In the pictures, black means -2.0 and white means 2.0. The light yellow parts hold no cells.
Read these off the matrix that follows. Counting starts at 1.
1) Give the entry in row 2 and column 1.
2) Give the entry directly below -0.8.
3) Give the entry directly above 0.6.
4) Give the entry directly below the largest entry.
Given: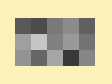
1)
0.5
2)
1.1
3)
0.0
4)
-0.4

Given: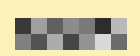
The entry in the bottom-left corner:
0.0
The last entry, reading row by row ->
-0.3
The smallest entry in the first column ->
-1.1
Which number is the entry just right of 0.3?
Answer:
1.4

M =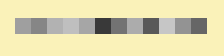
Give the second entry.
0.1
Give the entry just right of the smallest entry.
-0.2
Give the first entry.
0.5
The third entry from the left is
0.8

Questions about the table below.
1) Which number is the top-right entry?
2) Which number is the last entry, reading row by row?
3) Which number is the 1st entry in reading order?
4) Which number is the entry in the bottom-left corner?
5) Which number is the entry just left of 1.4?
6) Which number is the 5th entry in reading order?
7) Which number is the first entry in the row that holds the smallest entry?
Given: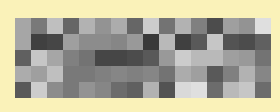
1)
1.5
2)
-0.3
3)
0.6
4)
-0.6
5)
-0.7
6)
0.8
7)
0.6

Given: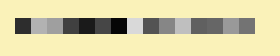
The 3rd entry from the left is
0.5
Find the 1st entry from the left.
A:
-1.3
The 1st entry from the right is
-0.2
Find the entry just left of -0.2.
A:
0.4

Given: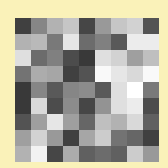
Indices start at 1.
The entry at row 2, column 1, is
0.8
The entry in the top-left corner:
-1.0
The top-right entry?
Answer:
-0.7
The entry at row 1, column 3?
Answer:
0.8
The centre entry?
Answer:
0.2
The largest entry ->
2.0
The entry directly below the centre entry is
-0.9
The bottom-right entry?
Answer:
0.4
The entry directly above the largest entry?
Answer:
1.4
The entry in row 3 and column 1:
1.5
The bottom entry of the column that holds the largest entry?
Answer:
1.2
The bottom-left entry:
0.8
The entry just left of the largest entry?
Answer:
1.5
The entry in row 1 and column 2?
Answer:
0.1

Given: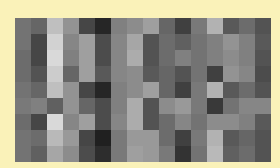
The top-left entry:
-0.2
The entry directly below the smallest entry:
-1.3
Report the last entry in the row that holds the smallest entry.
-0.7
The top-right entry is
-0.7
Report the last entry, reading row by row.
-0.7
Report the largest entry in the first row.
1.0
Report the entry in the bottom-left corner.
-0.2
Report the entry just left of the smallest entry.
-0.9
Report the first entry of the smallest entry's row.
-0.2
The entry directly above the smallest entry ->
-0.8
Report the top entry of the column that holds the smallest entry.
-1.4
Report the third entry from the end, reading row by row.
-0.5
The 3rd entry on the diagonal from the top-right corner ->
0.2
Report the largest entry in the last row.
0.9
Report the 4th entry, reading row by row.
0.3

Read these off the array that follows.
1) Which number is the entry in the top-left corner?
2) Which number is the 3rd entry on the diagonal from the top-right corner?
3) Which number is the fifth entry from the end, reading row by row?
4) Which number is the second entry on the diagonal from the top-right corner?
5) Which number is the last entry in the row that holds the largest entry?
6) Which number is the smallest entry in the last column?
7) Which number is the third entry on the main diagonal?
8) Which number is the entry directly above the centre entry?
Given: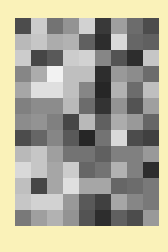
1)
-0.8
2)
-0.7
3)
-0.7
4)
-0.4
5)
-0.3
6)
-1.3
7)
-0.6
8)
-0.3
